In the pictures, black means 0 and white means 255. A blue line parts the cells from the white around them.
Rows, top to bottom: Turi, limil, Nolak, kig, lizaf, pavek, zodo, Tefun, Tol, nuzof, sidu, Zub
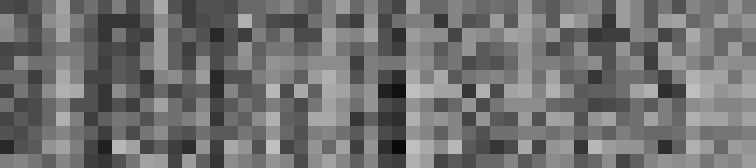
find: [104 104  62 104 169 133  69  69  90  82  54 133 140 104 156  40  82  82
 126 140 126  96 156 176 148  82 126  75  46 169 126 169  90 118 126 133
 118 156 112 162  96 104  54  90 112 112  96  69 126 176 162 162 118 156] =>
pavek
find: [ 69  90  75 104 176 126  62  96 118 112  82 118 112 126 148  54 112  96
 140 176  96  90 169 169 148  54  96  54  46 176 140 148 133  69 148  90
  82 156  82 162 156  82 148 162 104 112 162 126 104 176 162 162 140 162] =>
Tol
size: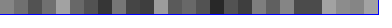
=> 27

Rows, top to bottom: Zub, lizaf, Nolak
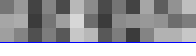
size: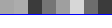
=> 8
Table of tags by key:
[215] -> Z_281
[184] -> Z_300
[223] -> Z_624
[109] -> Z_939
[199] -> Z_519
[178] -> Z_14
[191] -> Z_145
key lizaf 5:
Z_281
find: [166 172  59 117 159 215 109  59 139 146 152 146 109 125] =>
lizaf
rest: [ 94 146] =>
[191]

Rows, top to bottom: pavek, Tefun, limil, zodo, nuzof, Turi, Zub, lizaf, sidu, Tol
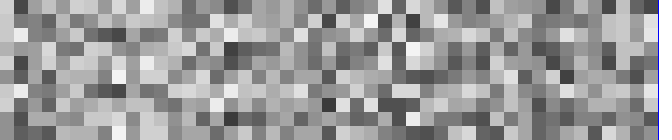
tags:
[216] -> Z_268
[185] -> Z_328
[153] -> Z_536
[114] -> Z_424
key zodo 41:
Z_536
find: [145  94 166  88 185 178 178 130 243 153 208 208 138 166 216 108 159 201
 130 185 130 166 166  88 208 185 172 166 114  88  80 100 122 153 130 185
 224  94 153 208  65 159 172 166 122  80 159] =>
Turi
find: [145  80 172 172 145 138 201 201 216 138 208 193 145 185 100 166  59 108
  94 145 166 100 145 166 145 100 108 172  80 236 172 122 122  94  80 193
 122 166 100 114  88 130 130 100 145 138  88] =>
sidu
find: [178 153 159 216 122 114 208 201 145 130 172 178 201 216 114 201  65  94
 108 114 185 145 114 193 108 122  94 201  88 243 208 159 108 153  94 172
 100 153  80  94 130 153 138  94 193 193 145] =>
zodo

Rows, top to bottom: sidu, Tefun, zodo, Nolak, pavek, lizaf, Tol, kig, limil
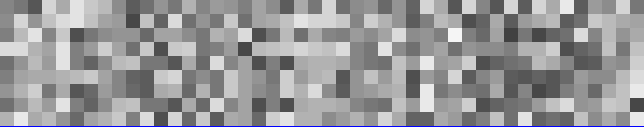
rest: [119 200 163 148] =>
[119 206 155 178 186  86 148 193 155 186  79 155 133 213  92 133 155  92
  86  99  86 105 155 140 140 186 219]
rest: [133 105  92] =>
[170 178 105 178 119 200 163 140 127 206 178 219 140  92 148 155 170 178
  86 233 119 140 119 112 170  86 133  71  86 127 148 105 170 193 233]
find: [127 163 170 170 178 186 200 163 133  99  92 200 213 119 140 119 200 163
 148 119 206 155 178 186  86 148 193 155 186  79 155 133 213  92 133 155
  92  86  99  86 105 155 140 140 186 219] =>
lizaf
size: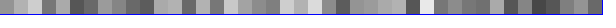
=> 43
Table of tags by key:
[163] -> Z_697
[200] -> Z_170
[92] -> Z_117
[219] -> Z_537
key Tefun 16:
Z_170
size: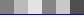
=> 6

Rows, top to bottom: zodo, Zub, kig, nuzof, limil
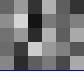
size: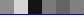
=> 6
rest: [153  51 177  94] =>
[51]
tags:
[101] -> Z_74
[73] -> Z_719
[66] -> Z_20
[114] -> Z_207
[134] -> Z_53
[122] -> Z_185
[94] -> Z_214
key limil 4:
Z_719
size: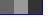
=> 3

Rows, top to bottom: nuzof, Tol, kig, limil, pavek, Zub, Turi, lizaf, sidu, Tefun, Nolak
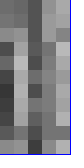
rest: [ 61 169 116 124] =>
[162]
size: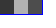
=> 3
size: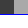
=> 2
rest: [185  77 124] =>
[169]
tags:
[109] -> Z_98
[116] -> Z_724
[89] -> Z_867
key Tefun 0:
Z_867
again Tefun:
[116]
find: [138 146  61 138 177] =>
Nolak

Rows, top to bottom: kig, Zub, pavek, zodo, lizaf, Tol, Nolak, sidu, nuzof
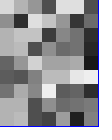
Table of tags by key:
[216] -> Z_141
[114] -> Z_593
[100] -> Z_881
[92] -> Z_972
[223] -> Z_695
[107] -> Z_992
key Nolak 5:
Z_881
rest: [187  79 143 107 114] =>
[39]
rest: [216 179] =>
[150  79 223 223  79]
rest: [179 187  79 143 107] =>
[114  39]

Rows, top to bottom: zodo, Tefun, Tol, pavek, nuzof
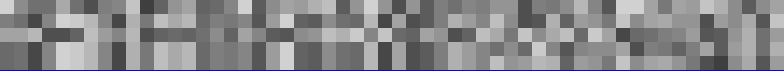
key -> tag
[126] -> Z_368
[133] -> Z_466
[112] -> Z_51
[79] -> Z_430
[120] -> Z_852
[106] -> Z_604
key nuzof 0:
Z_604
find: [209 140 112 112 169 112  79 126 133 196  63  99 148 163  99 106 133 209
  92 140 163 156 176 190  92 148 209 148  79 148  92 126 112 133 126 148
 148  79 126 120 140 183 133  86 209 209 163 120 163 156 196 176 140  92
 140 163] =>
zodo
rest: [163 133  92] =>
[ 86 140 148 190 176 202 133 196 106  99 163 148  79  99 190 169 120 196
 140 169 190 106 202 163  71 106 112 126 133 156  86  92 148 176 112 156]
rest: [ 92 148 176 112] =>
[156]
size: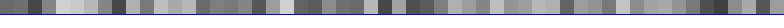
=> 56

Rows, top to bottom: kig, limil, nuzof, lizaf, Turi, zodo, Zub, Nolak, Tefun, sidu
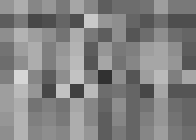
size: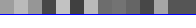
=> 14
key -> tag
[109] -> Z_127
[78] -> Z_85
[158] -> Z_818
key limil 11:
Z_127

